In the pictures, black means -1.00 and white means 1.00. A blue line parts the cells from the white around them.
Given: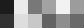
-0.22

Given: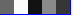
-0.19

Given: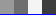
0.20

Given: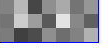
-0.40

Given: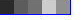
-0.11

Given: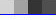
0.27
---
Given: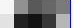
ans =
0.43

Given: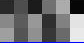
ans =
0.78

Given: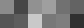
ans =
-0.62

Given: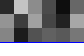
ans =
0.31

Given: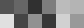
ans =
0.20

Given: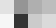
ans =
0.71

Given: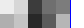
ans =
0.43
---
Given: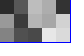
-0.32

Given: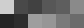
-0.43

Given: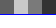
0.58

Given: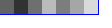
-0.61

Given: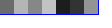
0.42

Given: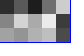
-0.30

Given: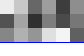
0.57

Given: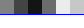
-0.47

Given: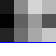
0.10

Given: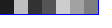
0.50
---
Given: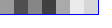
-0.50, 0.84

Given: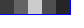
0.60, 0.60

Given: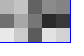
-0.07, 0.83

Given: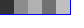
0.39, 0.50

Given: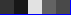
0.77, 0.77

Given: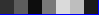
-0.05, 0.71
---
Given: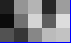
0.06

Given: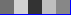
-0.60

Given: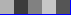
0.01

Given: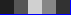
0.63

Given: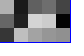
0.28

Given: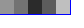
-0.66

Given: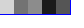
0.10

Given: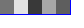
-0.55

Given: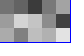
0.49
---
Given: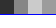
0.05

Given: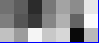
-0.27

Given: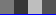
-0.58

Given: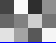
0.97

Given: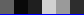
-0.93

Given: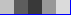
-0.27

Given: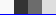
-0.59

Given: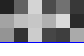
-0.23

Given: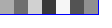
-0.13
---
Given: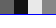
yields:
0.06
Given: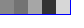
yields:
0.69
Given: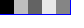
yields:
0.04
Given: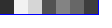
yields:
-0.52
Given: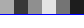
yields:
-0.77
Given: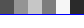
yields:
-0.67
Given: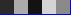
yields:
0.08
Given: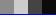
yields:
-0.91
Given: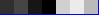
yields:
0.46
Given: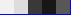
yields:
-0.32
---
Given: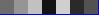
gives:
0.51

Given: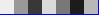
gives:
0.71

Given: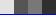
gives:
-0.06

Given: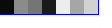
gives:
0.65

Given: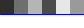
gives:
0.42

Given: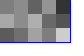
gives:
0.37

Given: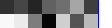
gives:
0.84
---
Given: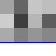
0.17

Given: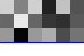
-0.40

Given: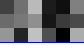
-0.99

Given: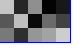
0.28

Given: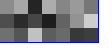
-0.56

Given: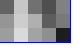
0.12

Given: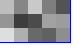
-0.24

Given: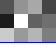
0.42
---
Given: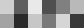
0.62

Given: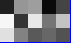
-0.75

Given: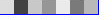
0.73

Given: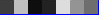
-0.52

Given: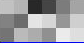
0.51

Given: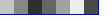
0.53

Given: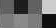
-0.24
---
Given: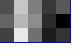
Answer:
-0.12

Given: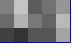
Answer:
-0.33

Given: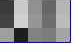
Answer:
0.02

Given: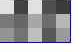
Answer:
0.49

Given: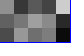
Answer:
-0.13

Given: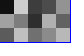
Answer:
-0.12
